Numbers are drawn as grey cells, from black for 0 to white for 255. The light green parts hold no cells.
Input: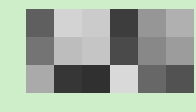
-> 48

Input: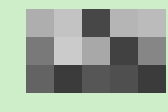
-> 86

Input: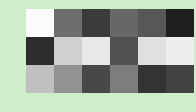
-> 72

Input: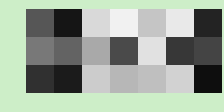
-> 204

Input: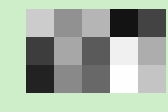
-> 104

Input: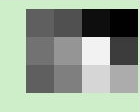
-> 214

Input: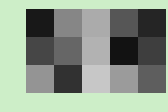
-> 199

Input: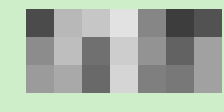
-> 105

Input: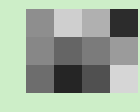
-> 80

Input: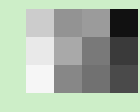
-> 113
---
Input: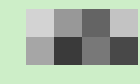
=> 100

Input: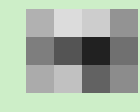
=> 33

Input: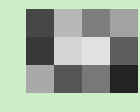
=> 225

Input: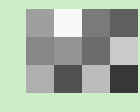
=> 108

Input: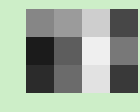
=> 239

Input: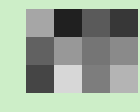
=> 117

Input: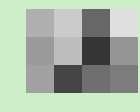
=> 53

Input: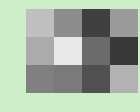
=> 107

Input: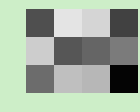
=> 101

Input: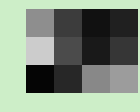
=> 25
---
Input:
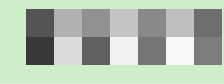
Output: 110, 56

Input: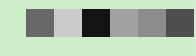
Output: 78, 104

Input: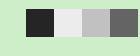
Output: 100, 37

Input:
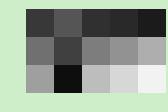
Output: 27, 159

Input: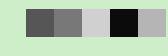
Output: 181, 86

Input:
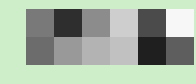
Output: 247, 108

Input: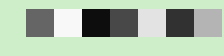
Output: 180, 101

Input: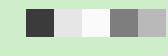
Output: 185, 59

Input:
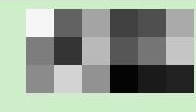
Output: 170, 139

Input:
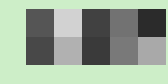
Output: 43, 72
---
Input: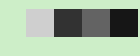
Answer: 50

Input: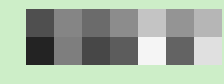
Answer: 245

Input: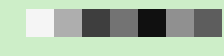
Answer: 16

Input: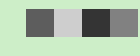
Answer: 206

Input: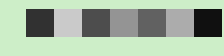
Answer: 97

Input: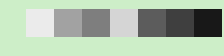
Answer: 92
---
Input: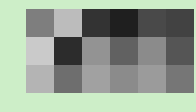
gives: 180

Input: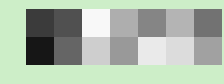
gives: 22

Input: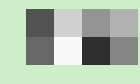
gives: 103

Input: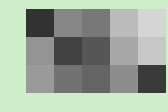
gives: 154

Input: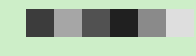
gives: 60

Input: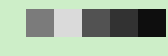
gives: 123

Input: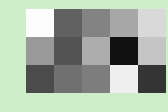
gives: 75

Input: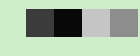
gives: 59
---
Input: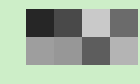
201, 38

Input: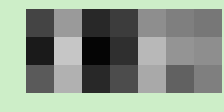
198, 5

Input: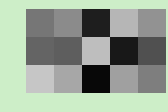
198, 8

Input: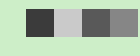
202, 59

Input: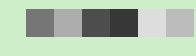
221, 55

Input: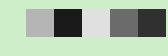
224, 26

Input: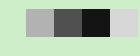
215, 20

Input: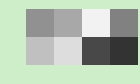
242, 51
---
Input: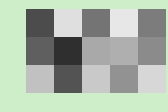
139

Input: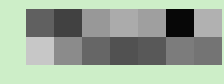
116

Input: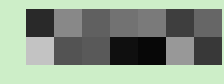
56

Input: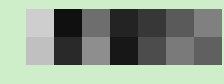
96

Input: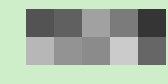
102

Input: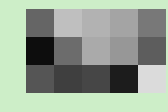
93

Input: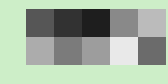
107

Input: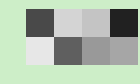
166

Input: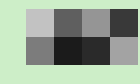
163
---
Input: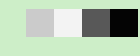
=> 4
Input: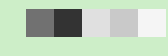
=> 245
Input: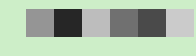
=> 203
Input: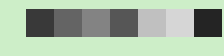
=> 36
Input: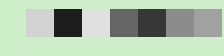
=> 161
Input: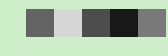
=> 121
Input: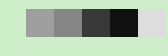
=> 221
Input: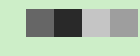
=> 158
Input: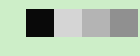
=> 144
